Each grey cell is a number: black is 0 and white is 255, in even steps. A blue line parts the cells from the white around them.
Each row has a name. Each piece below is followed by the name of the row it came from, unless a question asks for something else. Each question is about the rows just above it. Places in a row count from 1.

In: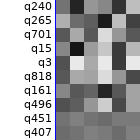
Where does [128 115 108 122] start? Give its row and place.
q451, 2
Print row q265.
[175 108  94  28 190  65]
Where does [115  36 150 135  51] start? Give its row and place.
q240, 1
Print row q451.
[115 128 115 108 122 122]
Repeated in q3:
[233]
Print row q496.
[ 81  94 150 205  73 163]
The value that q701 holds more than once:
[88]

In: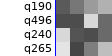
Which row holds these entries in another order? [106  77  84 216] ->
q240
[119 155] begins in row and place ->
q190, 2

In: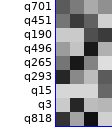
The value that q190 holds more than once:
[202]
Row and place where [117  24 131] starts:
q265, 1
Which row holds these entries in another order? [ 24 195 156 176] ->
q496
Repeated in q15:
[214]
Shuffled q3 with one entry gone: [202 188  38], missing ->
[182]

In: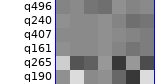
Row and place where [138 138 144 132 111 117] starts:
q240, 2
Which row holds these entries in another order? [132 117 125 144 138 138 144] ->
q161
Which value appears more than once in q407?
[138]
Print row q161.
[144 138 138 144 132 117 125]
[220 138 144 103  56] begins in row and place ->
q190, 2
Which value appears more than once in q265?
[152]

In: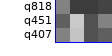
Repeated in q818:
[60]
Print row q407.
[130 195  81  95]
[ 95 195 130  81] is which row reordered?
q407
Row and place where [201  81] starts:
q451, 2
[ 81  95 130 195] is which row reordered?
q407
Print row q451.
[ 95 201  81 130]

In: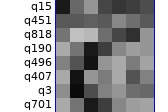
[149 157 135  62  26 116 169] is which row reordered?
q190
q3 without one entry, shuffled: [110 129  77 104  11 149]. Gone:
[141]
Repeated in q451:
[89]
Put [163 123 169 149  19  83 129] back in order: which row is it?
q496
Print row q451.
[ 89  89  96  89 135 110  89]
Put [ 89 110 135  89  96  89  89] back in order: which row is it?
q451
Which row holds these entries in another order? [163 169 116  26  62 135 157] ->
q701

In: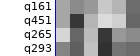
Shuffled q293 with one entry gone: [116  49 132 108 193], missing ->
[95]
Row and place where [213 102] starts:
q265, 1
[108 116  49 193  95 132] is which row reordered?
q293

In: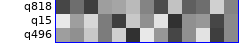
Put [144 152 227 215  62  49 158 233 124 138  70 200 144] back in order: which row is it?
q15
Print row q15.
[233 158 215 124  62 200 144 227  49 144 152  70 138]

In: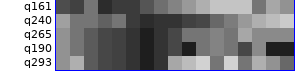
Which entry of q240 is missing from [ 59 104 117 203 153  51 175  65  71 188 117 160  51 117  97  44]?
[124]
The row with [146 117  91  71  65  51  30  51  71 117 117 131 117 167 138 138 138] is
q265
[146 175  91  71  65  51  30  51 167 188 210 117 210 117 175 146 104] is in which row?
q293
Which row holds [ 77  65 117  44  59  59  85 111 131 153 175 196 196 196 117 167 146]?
q161

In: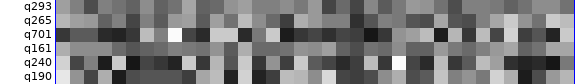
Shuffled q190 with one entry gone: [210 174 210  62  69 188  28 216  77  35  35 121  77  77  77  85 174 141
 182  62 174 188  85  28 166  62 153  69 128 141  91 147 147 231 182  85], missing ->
[195]
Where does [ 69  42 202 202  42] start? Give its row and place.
q701, 10
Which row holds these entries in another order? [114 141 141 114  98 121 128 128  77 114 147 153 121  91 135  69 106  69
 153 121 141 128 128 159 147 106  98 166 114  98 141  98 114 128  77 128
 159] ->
q293
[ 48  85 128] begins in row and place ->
q265, 22
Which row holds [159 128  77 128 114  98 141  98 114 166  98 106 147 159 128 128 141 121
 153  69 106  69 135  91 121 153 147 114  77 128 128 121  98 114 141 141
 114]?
q293
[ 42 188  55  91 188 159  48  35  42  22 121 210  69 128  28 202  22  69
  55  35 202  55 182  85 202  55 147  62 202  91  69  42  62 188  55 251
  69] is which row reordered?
q240
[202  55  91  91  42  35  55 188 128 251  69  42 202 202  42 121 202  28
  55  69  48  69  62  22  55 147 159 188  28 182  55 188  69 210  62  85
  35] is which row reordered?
q701

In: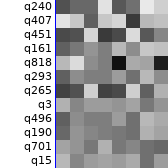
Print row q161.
[ 96 120 148 126 184 141 199 192]
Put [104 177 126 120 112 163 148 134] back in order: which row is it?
q190

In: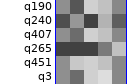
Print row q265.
[ 65  65  65 122 193]
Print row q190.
[143  86 208 193 136]
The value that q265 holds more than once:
[65]

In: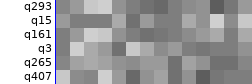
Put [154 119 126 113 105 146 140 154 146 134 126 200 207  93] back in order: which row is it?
q293
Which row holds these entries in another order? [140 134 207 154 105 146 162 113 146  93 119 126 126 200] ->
q407
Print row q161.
[126 154 207 200 146 126 113 119 126 140 154 170 126 170]
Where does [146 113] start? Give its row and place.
q265, 11
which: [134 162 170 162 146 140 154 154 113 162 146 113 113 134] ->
q265
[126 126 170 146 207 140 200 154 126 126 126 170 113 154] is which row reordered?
q15

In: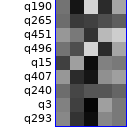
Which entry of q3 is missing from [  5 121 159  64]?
[129]
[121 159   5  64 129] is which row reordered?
q3

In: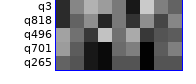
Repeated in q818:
[142]
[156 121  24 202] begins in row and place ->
q3, 4
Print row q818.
[ 43  99 142  37 121  50 142  70 134]
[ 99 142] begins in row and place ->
q818, 2
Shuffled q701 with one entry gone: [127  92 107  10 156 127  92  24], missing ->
[2]
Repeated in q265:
[84]
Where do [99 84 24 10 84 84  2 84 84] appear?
q265

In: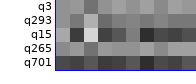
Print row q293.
[146 120 176 108 126 132 120 132 120 120]
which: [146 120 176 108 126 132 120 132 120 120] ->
q293
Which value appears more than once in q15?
[66]
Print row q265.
[138 152 114 152 146 146 160 138 160 160]
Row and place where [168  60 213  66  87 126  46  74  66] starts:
q15, 1
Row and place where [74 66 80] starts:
q15, 8
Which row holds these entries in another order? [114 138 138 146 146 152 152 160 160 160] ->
q265

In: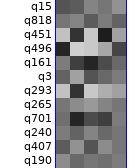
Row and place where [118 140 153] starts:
q265, 1
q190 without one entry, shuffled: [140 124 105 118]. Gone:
[111]
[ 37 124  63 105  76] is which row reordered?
q161
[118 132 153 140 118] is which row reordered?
q265
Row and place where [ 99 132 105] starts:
q240, 2
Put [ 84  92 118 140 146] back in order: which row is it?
q407

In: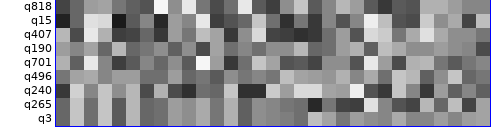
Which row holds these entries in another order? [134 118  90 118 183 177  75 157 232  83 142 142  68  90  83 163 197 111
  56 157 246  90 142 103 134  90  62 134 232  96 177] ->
q701
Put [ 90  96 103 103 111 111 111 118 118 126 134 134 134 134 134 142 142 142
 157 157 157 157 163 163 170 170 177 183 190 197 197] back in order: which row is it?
q3
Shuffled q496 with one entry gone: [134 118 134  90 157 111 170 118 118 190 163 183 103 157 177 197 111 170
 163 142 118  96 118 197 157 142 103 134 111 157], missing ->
[149]
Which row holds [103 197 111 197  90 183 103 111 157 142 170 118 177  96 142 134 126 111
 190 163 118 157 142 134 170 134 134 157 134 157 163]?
q3
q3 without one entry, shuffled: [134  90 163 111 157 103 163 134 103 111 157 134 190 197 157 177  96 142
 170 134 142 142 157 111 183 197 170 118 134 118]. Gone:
[126]

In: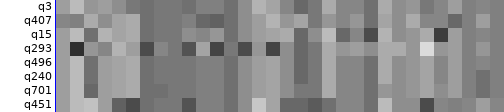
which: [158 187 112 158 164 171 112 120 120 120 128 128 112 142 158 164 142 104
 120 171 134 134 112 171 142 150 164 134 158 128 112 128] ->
q240
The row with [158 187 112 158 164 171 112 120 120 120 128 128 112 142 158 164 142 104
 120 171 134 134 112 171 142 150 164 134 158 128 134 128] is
q496

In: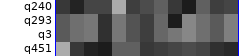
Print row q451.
[171  56  35  28  96  96  56  62  69  76  69  48  41]
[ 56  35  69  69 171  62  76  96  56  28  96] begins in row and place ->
q240, 1

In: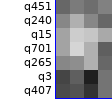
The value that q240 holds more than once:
[135]
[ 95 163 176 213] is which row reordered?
q701
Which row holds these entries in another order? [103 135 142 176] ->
q265
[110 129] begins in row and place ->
q451, 3

